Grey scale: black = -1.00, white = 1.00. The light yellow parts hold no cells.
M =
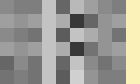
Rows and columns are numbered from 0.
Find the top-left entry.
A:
0.08
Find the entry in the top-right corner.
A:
-0.01
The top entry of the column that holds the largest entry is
0.45
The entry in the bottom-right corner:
-0.01
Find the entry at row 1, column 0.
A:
0.25
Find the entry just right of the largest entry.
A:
0.16
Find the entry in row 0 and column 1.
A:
-0.01
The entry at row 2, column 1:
-0.01
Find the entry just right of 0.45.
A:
0.25

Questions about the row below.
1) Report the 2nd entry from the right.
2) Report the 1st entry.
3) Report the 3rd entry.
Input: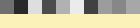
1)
0.06
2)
-0.13
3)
0.74

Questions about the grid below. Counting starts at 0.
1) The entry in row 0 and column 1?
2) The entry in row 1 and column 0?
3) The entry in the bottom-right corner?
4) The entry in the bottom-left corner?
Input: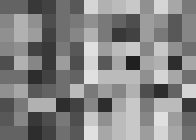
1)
-0.22
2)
0.05
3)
-0.13
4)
-0.22

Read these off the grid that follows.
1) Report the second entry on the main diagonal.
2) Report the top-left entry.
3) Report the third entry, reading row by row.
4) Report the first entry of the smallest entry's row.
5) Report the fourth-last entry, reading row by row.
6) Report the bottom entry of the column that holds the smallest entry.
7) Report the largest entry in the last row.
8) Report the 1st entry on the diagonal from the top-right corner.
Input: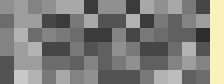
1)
0.23
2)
0.13
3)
0.03
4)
0.03
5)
0.40
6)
-0.15
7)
0.57
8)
-0.45

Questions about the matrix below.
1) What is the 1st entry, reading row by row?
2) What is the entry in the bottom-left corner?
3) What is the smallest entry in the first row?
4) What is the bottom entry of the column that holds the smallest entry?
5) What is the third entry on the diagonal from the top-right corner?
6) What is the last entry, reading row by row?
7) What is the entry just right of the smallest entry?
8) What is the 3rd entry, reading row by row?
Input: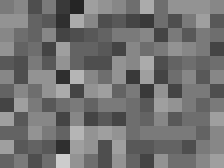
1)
-0.04
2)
-0.22
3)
-0.71
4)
0.15
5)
-0.31
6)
0.25
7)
0.25
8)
-0.39

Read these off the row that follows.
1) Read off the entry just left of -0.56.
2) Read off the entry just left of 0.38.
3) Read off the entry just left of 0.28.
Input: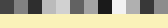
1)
0.38
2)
0.90
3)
-0.23

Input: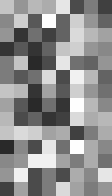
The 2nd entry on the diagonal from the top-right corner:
0.17
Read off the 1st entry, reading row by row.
0.54
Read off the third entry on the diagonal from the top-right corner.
0.71
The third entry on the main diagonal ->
-0.12
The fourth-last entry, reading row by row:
0.71
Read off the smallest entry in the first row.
-0.50
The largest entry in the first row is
0.80
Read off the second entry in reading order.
0.17
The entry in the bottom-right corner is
0.17
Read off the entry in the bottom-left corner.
-0.50
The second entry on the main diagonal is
0.62
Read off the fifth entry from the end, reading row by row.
-0.03
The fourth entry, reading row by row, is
0.35
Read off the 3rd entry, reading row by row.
0.44

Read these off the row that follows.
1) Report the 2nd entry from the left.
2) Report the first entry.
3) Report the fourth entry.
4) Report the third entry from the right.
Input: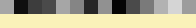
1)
-0.88
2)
0.30
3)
-0.42
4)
0.40

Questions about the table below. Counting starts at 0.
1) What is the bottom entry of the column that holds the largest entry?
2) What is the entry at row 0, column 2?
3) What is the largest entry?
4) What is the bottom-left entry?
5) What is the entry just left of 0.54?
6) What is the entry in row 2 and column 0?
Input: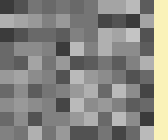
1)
-0.18
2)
-0.08
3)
0.54
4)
0.01
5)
0.29
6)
-0.54

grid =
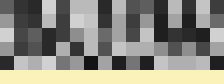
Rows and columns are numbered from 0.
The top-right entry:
-0.52
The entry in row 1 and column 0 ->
0.19
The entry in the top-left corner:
-0.26
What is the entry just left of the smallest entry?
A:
0.19
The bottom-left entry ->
-0.68
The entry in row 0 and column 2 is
-0.68
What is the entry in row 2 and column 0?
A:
0.64
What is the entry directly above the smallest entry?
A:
0.46
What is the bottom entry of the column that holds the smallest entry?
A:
-0.85
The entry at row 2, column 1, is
-0.44
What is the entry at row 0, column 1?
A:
-0.60
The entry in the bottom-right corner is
-0.76
